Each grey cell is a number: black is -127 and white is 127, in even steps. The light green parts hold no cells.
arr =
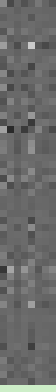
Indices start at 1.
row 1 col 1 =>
10
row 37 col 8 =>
-35
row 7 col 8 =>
-39
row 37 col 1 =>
-1
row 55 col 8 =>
-24
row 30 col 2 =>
-20
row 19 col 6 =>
2
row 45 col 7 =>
-24
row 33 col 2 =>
-22
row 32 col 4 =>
-20
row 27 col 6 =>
-9
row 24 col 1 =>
-33
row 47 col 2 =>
-22
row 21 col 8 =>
-28
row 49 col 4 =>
-20
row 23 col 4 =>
-21
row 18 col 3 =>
-14
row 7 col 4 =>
-15
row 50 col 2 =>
-19
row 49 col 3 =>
-23
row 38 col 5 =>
2
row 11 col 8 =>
-39
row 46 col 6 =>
-22
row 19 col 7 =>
-30
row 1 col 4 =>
-45
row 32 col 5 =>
-55
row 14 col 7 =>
-21
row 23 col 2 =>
-20
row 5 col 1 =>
-40
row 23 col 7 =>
-21
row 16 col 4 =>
-21
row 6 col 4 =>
-30
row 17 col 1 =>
1
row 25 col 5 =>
10
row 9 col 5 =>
-17
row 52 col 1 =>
-4
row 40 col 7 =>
-17

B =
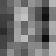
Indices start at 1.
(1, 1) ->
-49
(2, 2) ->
-34
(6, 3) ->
36
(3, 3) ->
49
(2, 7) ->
-96
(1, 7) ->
-40
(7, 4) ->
-20
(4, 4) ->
-26
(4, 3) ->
25
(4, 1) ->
-66
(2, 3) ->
37
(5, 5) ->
36
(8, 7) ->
9
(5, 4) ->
-17
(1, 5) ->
20
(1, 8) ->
53
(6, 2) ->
-49
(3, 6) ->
-52
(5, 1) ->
-82
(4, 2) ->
-40

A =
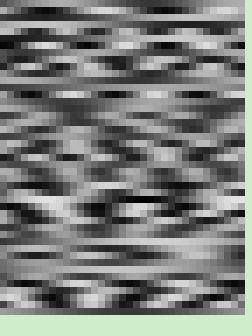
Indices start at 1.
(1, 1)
-42
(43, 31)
-117
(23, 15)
71
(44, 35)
-17
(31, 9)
76
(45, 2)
22
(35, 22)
79
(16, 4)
15
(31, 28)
21
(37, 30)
56
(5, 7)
-61
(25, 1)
46
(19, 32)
26
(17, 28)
13
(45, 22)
-65
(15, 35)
-66
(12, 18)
-71
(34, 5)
-58
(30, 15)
-116
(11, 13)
51
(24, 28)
-19
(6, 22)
61
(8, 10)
3
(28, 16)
-58
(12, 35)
43
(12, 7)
30
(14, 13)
28
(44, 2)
-4
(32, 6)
-99
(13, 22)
38
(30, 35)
38
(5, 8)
-5
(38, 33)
-34
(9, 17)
-100
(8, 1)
-50
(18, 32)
1
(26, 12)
24
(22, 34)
24
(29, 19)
-116
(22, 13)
42

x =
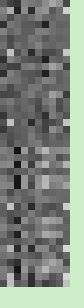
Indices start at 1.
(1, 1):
-34
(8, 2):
66
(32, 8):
29
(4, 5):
-38
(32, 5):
-18
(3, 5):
-17
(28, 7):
-29
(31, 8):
-19
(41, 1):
-47
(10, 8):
35
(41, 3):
-36
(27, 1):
5
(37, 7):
-6
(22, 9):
10
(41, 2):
62
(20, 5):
-5
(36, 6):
7
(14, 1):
-57
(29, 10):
-24
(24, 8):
-11
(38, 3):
-79
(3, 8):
-26
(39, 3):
-105
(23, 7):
-5
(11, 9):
-30
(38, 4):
4
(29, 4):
-30
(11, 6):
-48
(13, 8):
-26
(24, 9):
0
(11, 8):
-20
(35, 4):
-25
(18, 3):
-38
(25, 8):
-23
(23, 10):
-27
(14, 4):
-16
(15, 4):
-23
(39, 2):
-21

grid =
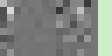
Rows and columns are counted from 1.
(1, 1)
60
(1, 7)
-17
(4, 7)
-7
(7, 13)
-13
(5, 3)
-11
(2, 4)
-6
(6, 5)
-12
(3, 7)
-8
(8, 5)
-11
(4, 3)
-6
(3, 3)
-11
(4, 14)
-10
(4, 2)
-4
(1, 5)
-8
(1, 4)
-13
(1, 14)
-10
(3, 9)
4
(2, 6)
-7
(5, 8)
-11
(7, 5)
-10
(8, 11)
-18
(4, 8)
-6
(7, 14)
-10
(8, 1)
-21
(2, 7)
-12
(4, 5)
-8
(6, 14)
-10
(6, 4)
-9
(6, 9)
-15
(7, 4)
-11
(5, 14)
-10
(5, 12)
-1
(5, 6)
-10
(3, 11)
-20
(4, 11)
-44
